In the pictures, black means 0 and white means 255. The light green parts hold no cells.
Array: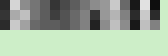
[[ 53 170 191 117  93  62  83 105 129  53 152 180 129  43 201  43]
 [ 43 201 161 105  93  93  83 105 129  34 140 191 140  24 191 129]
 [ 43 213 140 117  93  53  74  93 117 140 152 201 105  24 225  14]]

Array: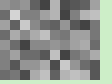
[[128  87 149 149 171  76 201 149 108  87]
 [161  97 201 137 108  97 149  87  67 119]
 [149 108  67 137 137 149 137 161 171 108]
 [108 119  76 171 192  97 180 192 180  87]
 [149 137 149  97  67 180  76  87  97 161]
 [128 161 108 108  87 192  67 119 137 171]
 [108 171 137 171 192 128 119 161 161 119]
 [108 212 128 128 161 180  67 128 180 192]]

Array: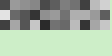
[[227 105  85  52 144 154 114 175 175 154  94]
 [ 74 154 144 135  74  94 126 114  64 187 209]
 [ 64 166  85 198  42 114 105 187  52 166 198]]

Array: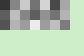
[[ 53 134 202 115 212  73 167]
 [ 83 179 156 235 156 190 124]
 [ 94 190 134  94 145 115 179]]

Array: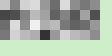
[[ 70  79 131 186 162  98 131  88 162  79]
 [198 131 210 219 152 109 219 141 120 141]
 [120 210 186 174  50 152 210 186 174 141]
 [109 219 141 240 174 186 120  98 109 152]]

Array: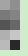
[[186  40]
 [ 84 103]
 [121 132]
 [164 143]
 [176 198]]
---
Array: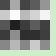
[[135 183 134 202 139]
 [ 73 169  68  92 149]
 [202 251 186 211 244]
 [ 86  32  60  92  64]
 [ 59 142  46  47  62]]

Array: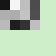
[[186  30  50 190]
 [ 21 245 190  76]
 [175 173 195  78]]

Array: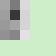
[[145 134 226]
 [166 123 218]
 [158  55 213]
 [153 165 212]]

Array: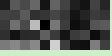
[[122 135 110 136  26 207  59  19  15 125  62]
 [ 27  89  73 103  20  99  66  31  19  66  37]
 [ 65  63  90  48  53  69  54  20  36  59  52]
 [ 57 112  73 187   1 119  60  13  24  84  90]
 [ 47  18  41  42  95  58  20  59  69  13  41]]

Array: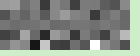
[[115 148 135  22 198  66  61 111  86 254 141 119  79]
 [155 159 111 128  58 135 119  63 123 122  93  83 137]
 [ 83 118 100 123  90 136 155 131 125  58 109 124 105]
 [117 109 113 115 122 107 109 118 118 112 121 115 106]
 [ 65  80 165 105  40 154 135  55 123 101  65 128 185]]

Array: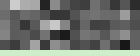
[[ 78  60  96 163  57 142 119  70  81  66 111  71  23  96]
 [119 204 172 168  35 139  89  68  62 112  91  55  86  44]
 [108  88 107 101  81  54  55  83 109 115 107 105 156  84]
 [125  92  54  89 168 200 133  65 102  64  66  90  95  78]
 [132  92  94  75 115  47  27  81 117 111  87 119 143  97]]

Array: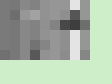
[[112 120 136  88 146 150 140 228 134]
 [122 120 136 130 146 150 150 228 150]
 [122 110 151 162 146 150 143  85 150]
 [122 120 136 130 144 131  72  62 110]
 [122 120 136 130 146 150 143 228 150]
 [122 120 136 115 133 150 143 228 150]]

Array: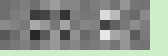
[[110 119 127 112 136 152 125 135 118 123 134 118 149 117 115]
 [110 117 126 112 139 156 133 135 115 125 134 115 149 117 115]
 [110 124 131  59  68 107  52 127 119 120 219 185 117 106 138]
 [139 130 121 169 151 119 164 119 134 129  66  97 120 141 125]
 [ 88 109 135  39  89 152  60 144 105 118 230 167 152  93 122]]

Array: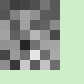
[[141  55 201  91 194 109]
 [ 90  61  68  80 118  89]
 [ 84 130 163 145  91  90]
 [155  86 161  91  99 138]
 [162  96 121 183 144  73]
 [146 147  36 114 163 165]
 [ 70 155 111 228 108 169]]
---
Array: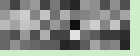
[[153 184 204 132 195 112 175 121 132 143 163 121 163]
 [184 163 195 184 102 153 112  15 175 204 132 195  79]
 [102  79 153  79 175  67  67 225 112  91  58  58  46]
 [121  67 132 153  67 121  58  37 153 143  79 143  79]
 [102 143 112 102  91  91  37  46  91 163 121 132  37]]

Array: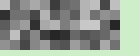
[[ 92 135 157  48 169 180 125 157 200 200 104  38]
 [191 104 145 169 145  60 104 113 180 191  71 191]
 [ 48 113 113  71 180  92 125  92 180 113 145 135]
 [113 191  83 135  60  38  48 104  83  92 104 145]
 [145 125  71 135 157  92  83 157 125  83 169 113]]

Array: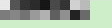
[[124 134 115 154 177  95 144  34 106]
 [232  84  52  43  22  73  52 209 186]]

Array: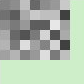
[[180 122 221 161 131 212  64]
 [131 141 191 104 141 152 201]
 [113  93 170 201 191 191  64]
 [141 122 152  93  93 231 161]
 [161 180 131 152 221 122 191]
 [170 104  83 122 212  83 170]]

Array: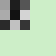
[[171  18 212]
 [159  30  85]
 [ 42 193  53]]

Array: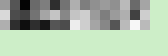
[[217  76  65 115 165 196 135 196 206 155 126 155 175  65 206]
 [175  46  14  46  23  85  76 237 206 165 135  85 186 247 186]
 [155  85   4 106 126  46 115 175 126 144 155 144 186 106 165]]
